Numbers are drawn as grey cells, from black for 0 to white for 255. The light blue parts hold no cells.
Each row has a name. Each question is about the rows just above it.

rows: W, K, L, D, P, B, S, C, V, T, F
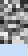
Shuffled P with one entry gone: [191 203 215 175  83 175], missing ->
[161]
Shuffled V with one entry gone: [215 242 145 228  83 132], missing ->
[203]
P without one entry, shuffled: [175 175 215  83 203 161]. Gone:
[191]
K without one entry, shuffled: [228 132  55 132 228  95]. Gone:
[107]
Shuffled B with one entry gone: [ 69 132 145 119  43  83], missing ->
[27]
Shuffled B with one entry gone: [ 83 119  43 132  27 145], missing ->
[69]
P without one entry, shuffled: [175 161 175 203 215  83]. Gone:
[191]

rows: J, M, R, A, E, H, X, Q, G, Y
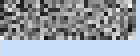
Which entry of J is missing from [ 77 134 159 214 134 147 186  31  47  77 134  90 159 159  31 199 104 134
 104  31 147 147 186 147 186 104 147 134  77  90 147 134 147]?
[174]
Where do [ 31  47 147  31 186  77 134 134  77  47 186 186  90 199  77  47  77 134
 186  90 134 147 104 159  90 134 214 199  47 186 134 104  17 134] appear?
Q
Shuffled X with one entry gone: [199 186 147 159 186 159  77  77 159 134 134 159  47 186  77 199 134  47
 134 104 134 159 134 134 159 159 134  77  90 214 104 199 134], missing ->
[31]
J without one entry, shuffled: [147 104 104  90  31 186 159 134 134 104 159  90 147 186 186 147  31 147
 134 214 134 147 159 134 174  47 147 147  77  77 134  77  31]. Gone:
[199]
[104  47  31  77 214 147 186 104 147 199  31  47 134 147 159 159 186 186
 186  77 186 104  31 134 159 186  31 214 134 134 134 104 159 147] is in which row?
A
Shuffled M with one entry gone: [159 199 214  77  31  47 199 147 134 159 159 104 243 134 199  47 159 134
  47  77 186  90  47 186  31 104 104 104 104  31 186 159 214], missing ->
[120]
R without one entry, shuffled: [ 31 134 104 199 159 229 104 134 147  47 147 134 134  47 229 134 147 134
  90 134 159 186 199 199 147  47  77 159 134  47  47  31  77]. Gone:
[62]

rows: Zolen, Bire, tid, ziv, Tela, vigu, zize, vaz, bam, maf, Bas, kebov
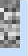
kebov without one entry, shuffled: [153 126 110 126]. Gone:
[140]
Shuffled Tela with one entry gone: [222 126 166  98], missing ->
[153]
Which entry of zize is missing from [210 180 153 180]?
[195]
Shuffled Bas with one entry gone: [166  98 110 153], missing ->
[86]
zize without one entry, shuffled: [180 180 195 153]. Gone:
[210]

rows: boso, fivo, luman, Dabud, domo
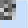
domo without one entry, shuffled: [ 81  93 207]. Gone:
[69]
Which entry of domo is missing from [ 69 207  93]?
[81]

